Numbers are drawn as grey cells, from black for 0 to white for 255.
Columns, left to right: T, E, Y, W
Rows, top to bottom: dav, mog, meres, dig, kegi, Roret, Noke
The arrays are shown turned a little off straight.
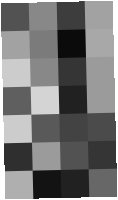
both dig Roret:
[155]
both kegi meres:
[204]
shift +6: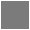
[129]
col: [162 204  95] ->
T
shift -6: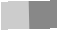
[198 130]
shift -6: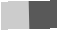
[198  83]

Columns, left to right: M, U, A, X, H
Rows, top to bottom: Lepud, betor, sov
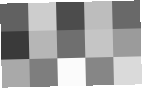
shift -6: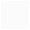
[245]
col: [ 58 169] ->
M
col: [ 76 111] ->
A

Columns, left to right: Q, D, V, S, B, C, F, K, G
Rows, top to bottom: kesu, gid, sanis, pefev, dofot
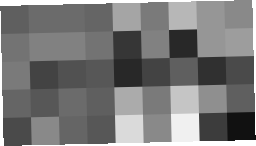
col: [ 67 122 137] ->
C
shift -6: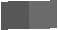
[ 81 101]
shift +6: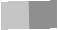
[203 149]
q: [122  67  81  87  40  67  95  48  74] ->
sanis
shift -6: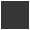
[48]

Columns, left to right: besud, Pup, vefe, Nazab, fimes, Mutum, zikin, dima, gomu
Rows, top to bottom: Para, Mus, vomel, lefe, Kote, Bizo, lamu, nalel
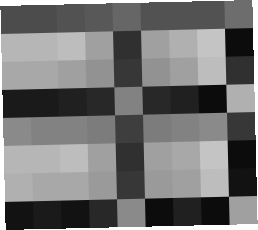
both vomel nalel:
[160]
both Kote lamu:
[55]
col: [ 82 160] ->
Mutum
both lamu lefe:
[176]

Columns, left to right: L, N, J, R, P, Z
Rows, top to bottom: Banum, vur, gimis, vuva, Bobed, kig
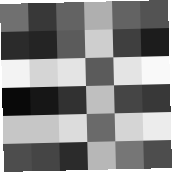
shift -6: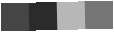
[ 63  37 177 112]
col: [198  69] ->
N
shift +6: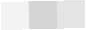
[249 219 234]
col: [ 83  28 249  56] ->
Z

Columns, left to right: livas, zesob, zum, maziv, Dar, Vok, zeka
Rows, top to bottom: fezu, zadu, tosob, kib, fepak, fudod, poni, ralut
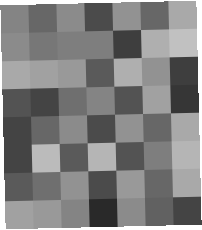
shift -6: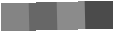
[126  97 133  69]
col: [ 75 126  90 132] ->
maziv
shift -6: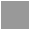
[147]
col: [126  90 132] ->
maziv
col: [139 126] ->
zum

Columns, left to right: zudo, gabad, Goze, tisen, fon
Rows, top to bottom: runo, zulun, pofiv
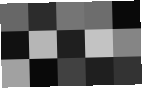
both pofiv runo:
[9]
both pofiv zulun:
[31]
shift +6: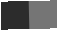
[ 50 123]
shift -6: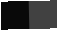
[ 3 59]

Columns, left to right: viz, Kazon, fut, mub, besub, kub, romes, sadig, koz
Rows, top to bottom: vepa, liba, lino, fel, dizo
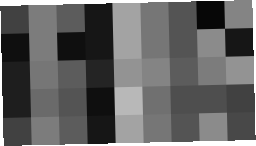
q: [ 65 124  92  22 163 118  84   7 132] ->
vepa
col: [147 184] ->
besub
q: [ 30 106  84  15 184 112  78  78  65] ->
fel
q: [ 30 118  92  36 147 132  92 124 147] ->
lino
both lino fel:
[30]
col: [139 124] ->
sadig
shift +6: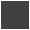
[71]

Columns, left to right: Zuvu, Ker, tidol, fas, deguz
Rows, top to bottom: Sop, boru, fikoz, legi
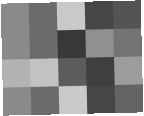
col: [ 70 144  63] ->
fas
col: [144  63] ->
fas
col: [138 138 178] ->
Zuvu
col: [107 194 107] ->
Ker
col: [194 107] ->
Ker
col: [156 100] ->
deguz
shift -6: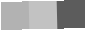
[172 188  86]

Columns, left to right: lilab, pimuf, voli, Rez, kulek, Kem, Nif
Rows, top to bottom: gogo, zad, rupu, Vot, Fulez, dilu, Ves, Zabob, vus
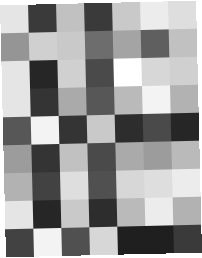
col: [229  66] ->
lilab
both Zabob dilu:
[186]
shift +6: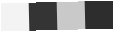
[249  58 207  51]
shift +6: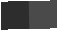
[51 80]
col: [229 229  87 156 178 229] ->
lilab

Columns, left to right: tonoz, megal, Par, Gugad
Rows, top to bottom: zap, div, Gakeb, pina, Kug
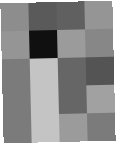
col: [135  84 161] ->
Gugad
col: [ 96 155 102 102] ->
Par
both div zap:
[149]
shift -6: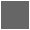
[96]

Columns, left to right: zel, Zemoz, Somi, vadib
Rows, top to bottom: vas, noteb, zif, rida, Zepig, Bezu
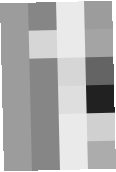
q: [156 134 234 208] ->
Zepig
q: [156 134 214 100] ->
zif

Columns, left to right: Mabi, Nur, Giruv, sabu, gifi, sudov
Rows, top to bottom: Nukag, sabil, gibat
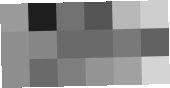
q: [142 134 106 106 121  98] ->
sabil
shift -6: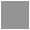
[142]
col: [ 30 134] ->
Nur

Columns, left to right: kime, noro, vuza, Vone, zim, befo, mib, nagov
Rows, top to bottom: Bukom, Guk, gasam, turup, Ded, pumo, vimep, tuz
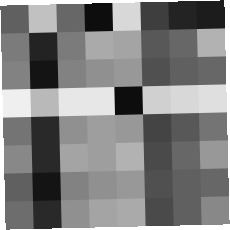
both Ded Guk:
[88]
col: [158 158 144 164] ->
Vone
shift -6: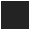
[29]
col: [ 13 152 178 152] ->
zim
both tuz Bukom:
[96]

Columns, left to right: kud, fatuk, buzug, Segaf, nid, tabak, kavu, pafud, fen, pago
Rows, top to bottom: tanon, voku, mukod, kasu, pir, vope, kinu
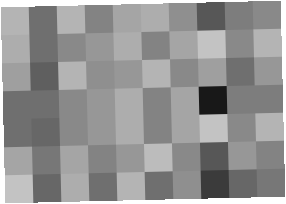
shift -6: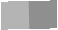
[174 137]
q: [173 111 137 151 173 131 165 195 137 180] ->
voku
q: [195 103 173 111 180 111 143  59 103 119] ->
kinu
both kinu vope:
[119]
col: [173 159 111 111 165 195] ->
kud
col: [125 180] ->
pago

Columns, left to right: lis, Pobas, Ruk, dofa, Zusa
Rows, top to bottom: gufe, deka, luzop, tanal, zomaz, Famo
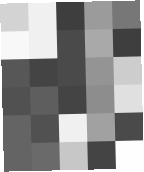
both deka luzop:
[74]
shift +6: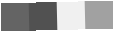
[106  87 246 167]
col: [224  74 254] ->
Zusa
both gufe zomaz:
[240]
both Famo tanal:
[68]

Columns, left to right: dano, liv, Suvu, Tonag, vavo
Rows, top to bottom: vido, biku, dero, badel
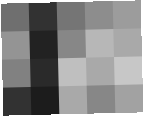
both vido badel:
[50]
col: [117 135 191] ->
Suvu
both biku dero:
[169]
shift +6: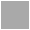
[175]
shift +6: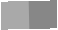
[175 141]

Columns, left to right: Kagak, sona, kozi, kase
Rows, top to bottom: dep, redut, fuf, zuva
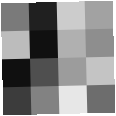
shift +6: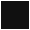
[22]
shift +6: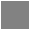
[136]
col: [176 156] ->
kozi

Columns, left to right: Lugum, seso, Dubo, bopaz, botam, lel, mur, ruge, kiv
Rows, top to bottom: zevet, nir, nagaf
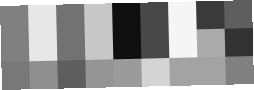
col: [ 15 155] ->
botam
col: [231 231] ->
seso
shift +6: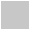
[205]
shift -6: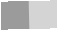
[149 206]

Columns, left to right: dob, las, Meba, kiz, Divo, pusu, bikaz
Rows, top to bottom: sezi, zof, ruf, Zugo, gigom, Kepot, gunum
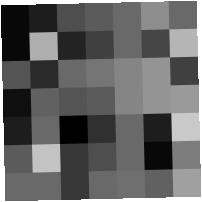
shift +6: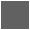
[103]
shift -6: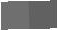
[105  91]
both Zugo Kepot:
[91]
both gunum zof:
[105]
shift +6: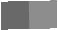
[111 147]
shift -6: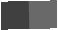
[58 99]

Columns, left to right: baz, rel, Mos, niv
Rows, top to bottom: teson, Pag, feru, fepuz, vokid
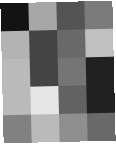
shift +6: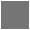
[123]
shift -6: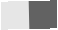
[224  92]
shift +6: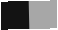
[ 25 173]
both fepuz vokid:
[186]
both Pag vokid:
[105]

